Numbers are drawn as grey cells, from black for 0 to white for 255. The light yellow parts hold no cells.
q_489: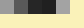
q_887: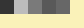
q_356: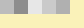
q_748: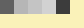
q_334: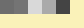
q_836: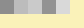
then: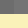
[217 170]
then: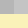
[210  60]
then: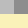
[231 202]

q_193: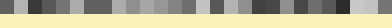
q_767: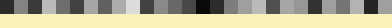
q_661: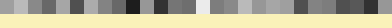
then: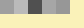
[ 50 159]
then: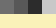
[194 117]
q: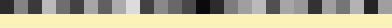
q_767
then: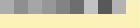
[143  66]
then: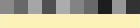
[117 110]

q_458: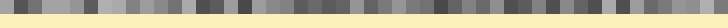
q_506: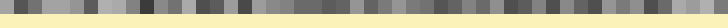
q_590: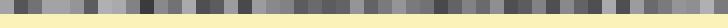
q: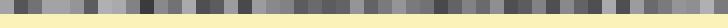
q_590
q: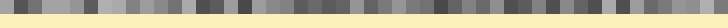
q_458
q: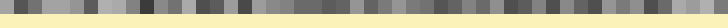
q_506

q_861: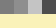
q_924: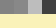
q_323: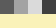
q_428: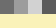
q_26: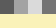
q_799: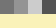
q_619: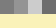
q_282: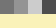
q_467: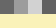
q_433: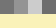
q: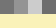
q_433
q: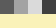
q_323
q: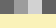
q_467
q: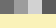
q_428
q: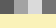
q_26

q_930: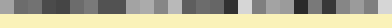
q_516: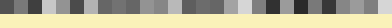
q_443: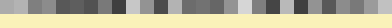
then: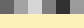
[ 42 121]
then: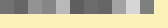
[ 49 155]
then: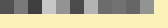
[214 127]
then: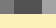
[171 134]
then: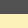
[163 171]
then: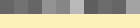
[214 127]

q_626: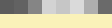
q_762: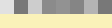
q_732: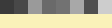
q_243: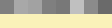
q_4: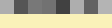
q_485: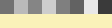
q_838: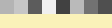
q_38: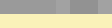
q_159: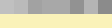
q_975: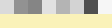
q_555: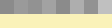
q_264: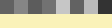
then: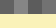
[198  98]
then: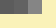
[211 198]
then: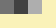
[ 98 180]
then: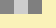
[ 98 232]
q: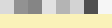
q_975

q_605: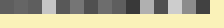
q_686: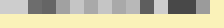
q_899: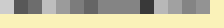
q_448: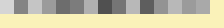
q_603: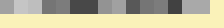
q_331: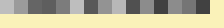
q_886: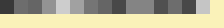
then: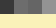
[205 161]
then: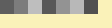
[140  65]

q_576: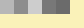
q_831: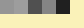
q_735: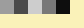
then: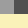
[133  32]
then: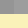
[ 80 133]
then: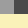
[205 120]
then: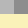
[205 120]
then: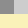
[120 107]

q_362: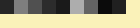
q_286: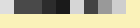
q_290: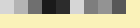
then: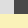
[73 44]
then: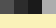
[99 11]
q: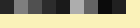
q_362
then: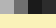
[214 126]
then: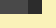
[ 26 214]
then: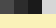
[ 67 153]
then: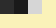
[ 67 153]

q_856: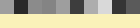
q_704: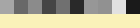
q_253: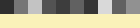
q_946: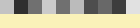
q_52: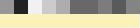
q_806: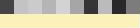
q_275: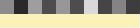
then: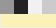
[173 104]
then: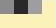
[ 77 151]
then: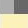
[104 124]
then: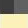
[ 53 217]

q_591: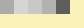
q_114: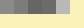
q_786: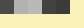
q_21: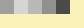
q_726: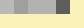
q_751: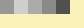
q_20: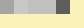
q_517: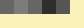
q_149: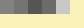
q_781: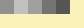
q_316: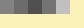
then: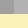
[178  94]
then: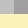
[116  86]
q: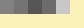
q_149
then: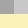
[192 192]

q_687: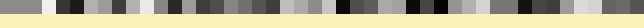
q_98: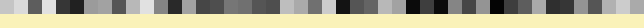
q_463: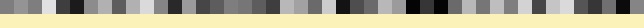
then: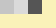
[ 54 112]
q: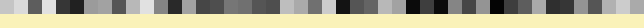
q_98
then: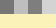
[ 70 197]

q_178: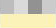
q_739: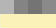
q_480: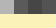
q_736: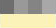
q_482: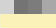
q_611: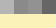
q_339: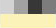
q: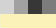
q_339
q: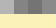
q_739
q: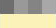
q_736

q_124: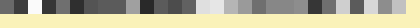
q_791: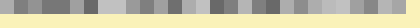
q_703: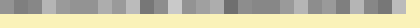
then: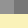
[119 160]
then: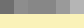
[141 154]
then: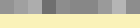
[154 127]

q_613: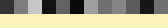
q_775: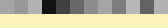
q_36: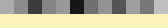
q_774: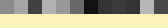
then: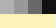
[51 59]
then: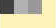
[105  17]
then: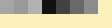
[165 125]

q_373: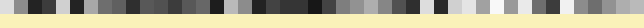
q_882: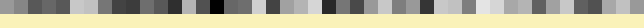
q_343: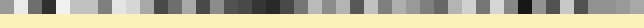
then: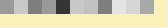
[180  96]
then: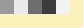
[140 110]
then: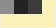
[208  35]
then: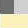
[ 67 161]

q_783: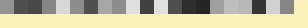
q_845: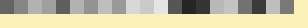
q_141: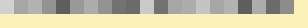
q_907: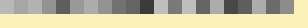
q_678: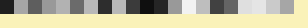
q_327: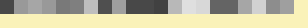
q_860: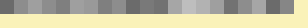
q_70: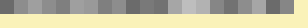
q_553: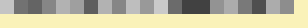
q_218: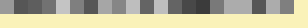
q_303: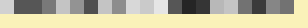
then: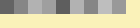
[202 107]
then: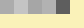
[172 107]
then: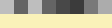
[172  86]
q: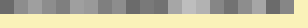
q_70
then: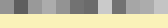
[166 178]
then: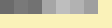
[114 141]

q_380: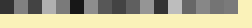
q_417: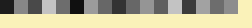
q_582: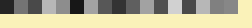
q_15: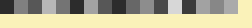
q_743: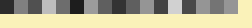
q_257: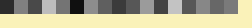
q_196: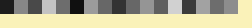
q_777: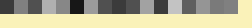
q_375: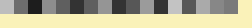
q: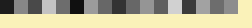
q_196
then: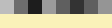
[ 67 209]
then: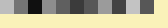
[135 103]

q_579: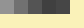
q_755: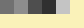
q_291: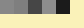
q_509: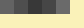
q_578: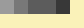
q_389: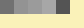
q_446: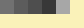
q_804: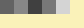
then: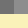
[78 48]
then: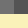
[64 70]
